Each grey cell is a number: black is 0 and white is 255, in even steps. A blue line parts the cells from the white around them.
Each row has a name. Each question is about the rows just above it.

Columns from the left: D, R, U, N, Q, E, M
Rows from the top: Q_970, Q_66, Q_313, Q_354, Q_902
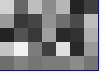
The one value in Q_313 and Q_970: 35
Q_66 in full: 154  56  69  146  110  75  190
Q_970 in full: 210  103  190  139  182  35  63
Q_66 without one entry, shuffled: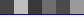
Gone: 146
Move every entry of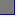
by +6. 130
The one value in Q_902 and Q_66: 110

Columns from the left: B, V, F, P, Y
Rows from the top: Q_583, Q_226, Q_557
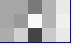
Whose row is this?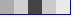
Q_557
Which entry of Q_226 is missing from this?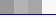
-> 240
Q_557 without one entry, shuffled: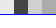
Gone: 202
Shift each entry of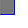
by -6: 115
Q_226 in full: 166  153  248  179  240
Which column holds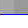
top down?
V
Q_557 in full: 172  208  68  202  233

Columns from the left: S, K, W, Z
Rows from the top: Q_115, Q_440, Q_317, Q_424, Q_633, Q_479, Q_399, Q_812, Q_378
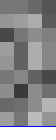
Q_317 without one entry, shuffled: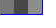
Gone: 127
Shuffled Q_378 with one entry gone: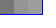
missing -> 187
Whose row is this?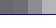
Q_812
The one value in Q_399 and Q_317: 141
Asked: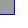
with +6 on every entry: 163
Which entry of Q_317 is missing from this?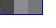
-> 127

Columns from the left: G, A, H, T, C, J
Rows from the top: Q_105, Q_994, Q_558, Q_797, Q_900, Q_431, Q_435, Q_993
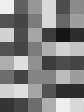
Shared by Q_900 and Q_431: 68
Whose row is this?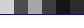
Q_558
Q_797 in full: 82  68  124  174  210  195
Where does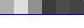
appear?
Q_900

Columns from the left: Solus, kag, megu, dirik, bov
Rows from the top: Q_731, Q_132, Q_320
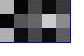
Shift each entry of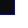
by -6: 6
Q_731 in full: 182  4  71  12  56
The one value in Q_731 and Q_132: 4
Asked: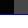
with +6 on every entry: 10  77
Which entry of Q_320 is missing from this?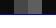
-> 175

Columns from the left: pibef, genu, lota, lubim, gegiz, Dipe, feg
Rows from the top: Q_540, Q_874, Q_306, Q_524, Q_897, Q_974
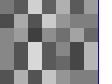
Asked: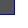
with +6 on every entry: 89
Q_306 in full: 135  156  63  142  112  163  104
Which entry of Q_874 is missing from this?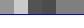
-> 170
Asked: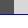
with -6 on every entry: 77  210

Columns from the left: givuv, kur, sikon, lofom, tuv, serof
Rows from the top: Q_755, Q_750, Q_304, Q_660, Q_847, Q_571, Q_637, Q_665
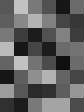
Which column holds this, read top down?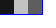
kur
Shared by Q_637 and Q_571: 94
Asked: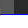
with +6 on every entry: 93  48
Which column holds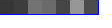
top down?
serof
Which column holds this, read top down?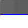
tuv
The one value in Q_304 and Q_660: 28
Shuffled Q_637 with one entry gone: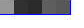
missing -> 156

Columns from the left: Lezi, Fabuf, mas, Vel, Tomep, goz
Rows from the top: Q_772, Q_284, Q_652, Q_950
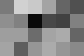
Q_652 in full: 158  158  108  164  171  101
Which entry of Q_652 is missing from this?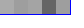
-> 108
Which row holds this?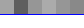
Q_950
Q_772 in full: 122  209  201  164  101  80
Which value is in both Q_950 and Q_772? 164

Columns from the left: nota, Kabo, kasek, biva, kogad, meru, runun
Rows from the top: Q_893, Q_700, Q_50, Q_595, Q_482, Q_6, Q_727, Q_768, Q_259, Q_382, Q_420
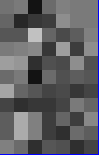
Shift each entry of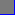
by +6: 128
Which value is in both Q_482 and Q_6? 80
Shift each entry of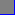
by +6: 134
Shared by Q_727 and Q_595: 55
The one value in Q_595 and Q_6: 122
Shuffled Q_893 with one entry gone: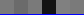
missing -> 114
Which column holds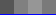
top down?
Kabo

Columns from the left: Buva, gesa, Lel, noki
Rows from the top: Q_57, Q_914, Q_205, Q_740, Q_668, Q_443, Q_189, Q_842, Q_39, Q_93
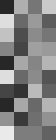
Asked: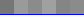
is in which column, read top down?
Lel
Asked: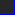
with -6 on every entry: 33
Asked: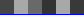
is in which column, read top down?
gesa

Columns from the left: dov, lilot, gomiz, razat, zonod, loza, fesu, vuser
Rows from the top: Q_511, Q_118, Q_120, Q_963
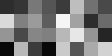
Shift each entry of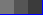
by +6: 126  91  65
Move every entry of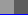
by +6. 161  99
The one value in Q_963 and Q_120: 184
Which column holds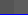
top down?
razat
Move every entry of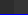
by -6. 39  47
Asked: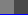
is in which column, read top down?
lilot

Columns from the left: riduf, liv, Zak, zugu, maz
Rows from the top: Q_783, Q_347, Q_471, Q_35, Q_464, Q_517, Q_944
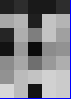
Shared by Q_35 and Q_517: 146
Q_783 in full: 31  45  25  25  45
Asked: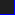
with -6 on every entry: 25

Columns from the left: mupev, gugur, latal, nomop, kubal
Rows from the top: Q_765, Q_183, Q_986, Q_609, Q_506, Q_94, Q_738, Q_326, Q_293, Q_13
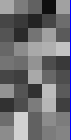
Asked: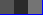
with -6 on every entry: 78  36  110
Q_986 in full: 84  42  116  161  90
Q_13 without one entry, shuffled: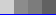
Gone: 132
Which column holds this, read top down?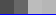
nomop

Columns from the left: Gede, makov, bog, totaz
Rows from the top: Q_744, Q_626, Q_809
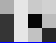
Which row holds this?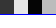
Q_626
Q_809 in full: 53  230  194  40
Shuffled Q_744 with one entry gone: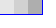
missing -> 202

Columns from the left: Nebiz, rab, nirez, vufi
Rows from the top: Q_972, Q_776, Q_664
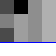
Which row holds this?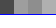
Q_664
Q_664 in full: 74  158  142  176
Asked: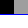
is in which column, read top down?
rab

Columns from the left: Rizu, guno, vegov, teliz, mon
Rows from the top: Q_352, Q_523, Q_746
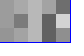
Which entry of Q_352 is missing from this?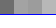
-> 169
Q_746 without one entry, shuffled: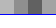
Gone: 149

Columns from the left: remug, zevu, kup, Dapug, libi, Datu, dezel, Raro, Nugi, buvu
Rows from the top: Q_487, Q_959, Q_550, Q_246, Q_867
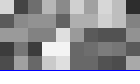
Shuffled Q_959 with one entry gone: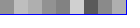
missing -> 98
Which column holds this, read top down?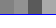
buvu
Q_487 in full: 215  68  110  182  138  208  161  215  190  45
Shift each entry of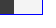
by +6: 66  250  250

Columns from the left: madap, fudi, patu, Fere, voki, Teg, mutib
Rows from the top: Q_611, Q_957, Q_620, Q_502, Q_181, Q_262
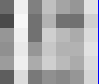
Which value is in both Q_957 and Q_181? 207
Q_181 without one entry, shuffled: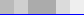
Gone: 156
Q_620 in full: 150  239  113  207  186  171  219

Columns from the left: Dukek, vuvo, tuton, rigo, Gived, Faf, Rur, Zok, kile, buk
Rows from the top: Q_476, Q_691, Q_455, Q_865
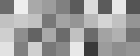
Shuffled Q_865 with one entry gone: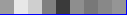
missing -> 226
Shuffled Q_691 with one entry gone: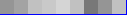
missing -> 185

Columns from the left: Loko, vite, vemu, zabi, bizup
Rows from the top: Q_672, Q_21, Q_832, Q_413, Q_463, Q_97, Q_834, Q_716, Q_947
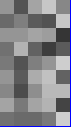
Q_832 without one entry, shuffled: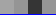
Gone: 157
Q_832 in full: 149  149  164  157  53

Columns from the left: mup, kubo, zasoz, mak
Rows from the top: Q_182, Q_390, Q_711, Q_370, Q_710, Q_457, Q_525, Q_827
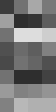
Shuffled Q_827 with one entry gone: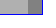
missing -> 184
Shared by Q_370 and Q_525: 129
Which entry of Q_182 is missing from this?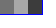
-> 121
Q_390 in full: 160  46  53  94

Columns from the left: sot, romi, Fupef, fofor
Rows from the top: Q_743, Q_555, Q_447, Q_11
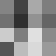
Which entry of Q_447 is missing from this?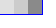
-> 126
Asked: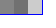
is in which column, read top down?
sot
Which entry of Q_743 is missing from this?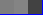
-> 169
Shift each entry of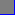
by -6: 120

